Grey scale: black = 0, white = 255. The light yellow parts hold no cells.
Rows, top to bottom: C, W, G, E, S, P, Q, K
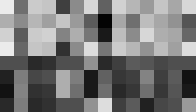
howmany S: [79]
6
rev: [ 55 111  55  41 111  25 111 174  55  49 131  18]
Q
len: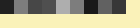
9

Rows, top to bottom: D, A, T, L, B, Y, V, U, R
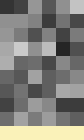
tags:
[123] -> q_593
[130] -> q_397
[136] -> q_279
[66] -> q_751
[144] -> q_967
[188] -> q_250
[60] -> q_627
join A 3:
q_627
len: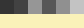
6

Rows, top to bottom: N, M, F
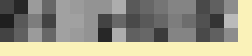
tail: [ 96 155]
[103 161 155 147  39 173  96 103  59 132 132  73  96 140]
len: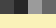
4
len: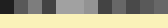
12
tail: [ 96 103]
[ 59 132 132  73  96 140]
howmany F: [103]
2

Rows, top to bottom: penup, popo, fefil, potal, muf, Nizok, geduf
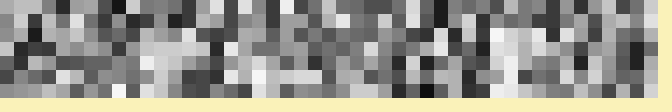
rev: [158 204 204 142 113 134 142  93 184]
geduf
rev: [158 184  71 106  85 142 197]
fefil
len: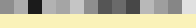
14
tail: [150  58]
[158 158  85 178 231 121 106 204  93 224  85  27 142 210  50 142 106 121
  64  58 121 165  79 172 190 134 224]
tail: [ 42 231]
[165 113 113 150 158  93 113  99 127 216 134  93 121 172 231  71 106  34
 224 216 178 216 178 142  71 150 165  93  34 106]
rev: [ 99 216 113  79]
penup
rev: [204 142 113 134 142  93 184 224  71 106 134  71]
geduf

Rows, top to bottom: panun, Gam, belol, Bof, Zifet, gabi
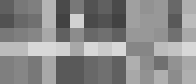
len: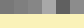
6
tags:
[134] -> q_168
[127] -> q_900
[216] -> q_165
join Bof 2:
q_165
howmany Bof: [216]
5
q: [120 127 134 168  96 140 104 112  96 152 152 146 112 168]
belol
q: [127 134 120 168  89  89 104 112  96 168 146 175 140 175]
gabi

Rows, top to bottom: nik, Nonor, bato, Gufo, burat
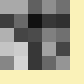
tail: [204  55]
[161  69]
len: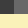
2
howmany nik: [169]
2
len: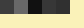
5

